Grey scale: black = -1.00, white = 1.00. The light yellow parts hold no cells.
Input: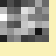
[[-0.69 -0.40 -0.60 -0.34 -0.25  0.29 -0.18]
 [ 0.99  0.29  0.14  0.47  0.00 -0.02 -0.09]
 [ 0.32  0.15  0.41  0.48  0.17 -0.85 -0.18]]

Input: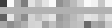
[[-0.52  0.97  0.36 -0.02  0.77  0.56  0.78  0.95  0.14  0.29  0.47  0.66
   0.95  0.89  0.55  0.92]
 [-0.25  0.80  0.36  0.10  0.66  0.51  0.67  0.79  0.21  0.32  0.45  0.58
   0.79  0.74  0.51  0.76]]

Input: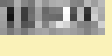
[[-0.12 -0.08  0.37  0.05 -0.06  0.43  0.18  0.35  0.39  0.35  0.05  0.01
   0.44  0.24  0.45]
 [ 0.27 -0.85  0.27 -0.54 -0.11  0.24 -0.13 -0.15 -0.18  0.96 -0.45  0.49
  -0.67  0.63  0.31]
 [ 0.17 -0.07  0.11 -0.07  0.15  0.27  0.30  0.16  0.24  0.29  0.24  0.17
   0.02  0.18  0.31]]

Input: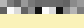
[[ 0.43 -0.03 -0.22  0.20 -0.06 -0.17 -0.15 -0.16 -0.18 -0.23  0.09  0.21]]

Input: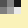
[[-0.36  0.03 -0.81]]

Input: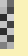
[[ 0.53 -0.16]
 [-0.65  0.65]
 [-0.64  0.55]
 [ 0.00  0.38]]
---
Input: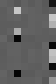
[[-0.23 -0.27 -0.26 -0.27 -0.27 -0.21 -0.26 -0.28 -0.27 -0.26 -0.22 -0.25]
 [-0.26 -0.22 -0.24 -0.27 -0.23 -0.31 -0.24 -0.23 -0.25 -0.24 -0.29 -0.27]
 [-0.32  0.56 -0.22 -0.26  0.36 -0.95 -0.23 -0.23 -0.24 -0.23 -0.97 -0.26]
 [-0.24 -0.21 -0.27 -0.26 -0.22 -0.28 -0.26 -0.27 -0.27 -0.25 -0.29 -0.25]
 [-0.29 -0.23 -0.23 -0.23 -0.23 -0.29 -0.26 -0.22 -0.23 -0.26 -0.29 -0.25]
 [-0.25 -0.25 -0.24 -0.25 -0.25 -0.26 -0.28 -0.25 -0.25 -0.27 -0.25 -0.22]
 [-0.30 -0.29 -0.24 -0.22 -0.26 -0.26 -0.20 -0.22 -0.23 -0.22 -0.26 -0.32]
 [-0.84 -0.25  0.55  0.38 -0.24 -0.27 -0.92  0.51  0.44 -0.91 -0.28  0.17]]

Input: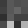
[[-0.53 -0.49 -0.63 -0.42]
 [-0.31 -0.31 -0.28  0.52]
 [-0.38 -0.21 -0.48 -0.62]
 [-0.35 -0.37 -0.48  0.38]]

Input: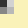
[[-0.61  0.05]
 [ 0.65  0.44]]

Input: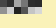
[[-0.45  0.14]
 [-0.63  0.64]
 [ 0.30 -0.73]
 [-0.08 -0.34]
 [-0.64  0.54]
 [-0.66  0.69]]

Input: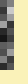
[[-0.27 -0.56 -0.32  0.26 -0.69 -0.83 -0.26 -0.37  0.03 -0.66]
 [ 0.01  0.58  0.23 -0.58 -0.36 -0.52 -0.18  0.22 -0.52 -0.33]]

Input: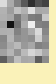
[[ 0.72  0.40  0.37  0.26  0.37  0.06  0.10  0.26 -0.26]
 [ 0.33  0.23  0.31 -0.86  0.39  0.42  0.33  0.42  0.11]
 [ 0.01  0.51 -0.04 -0.13  0.02  0.12  0.45  0.16  0.48]
 [-0.31  0.39  0.25  0.35  0.17  0.17  0.20  0.46  0.31]
 [-0.64  0.75 -0.02  0.87  0.36  0.12  0.31  0.68  0.33]
 [-0.37  0.32 -0.06  0.02  0.70  0.60  0.01  0.56 -0.27]
 [-0.48  0.34  0.56 -0.02  0.06  0.16  0.07  0.33  0.09]]

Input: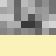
[[ 0.63  0.28  0.54  0.14  0.04]
 [ 0.34  0.34  0.55  0.36  0.13]
 [-0.20 -0.15 -0.18  0.36 -0.04]
 [ 0.47  0.28  0.28 -0.56  0.09]
 [ 0.34  0.42 -0.35 -0.55  0.03]
 [-0.07  0.18  0.09 -0.34 -0.21]
 [ 0.11  0.21  0.24  0.55  0.27]
 [-0.10 -0.09  0.42  0.66 -0.09]]
